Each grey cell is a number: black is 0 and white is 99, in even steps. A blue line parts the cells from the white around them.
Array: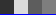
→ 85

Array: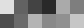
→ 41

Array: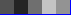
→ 14

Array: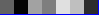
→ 1

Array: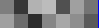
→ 42

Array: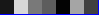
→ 84

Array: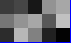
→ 71

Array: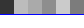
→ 73
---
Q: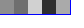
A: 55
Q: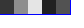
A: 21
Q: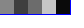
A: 52
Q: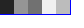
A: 14
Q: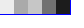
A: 92
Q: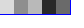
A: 85
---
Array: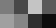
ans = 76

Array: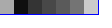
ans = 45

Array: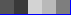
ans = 72

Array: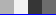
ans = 21

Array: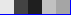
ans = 75

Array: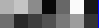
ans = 97

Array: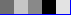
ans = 0

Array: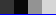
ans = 57
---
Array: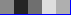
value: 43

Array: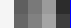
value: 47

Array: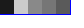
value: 53

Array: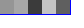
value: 23

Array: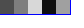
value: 84

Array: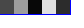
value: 3

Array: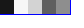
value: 82

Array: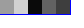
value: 4

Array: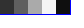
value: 66

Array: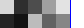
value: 30
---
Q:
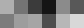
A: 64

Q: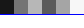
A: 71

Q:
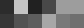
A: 36

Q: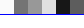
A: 59

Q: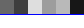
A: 86

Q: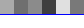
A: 54

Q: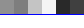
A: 76

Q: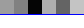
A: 2

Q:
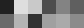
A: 19
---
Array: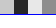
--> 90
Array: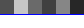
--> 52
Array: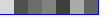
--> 66
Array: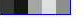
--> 86
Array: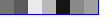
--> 53
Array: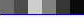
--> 21
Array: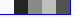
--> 74
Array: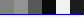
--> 94
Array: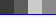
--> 79
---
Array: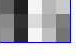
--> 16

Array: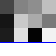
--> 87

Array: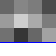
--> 21

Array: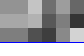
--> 49

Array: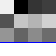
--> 39

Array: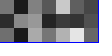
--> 10
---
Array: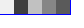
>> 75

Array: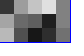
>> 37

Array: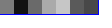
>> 66

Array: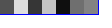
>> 76

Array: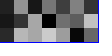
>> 0

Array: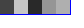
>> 16

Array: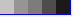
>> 48

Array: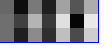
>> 22

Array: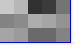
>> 67

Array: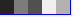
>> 31
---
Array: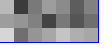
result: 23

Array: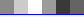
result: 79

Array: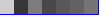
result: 21

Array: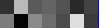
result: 72

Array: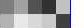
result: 63

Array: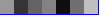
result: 20
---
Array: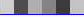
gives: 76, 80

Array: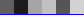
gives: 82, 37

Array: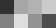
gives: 79, 50

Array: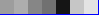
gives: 88, 61

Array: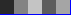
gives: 64, 16

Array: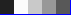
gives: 34, 13
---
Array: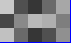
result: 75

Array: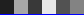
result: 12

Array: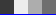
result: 22

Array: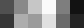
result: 21

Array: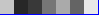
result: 77

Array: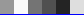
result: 59
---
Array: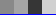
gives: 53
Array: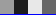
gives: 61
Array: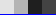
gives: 88
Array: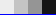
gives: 92
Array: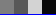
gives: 49
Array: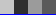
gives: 77
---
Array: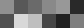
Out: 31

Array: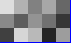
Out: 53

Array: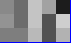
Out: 57

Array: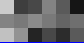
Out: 51

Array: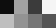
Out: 74

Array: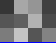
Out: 33

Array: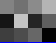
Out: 8

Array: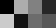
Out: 79

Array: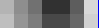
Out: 74
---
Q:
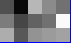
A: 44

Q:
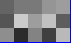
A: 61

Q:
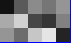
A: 58

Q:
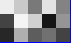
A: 51

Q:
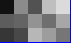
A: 85

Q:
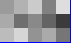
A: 86
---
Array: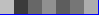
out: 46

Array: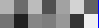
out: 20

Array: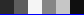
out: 77

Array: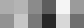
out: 84

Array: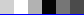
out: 46

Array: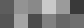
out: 40

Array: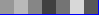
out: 84

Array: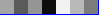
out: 72
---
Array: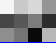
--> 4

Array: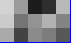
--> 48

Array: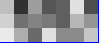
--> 54

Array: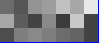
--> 39

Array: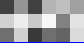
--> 39

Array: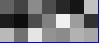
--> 69

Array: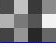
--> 15

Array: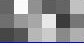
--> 53

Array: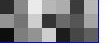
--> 27
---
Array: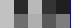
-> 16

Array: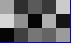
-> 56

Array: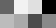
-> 94

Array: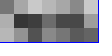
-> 21

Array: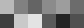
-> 50

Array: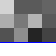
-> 47

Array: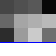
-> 64

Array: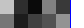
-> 18
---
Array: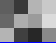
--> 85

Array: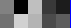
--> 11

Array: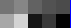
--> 29

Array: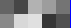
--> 45

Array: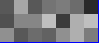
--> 74

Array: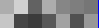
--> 46
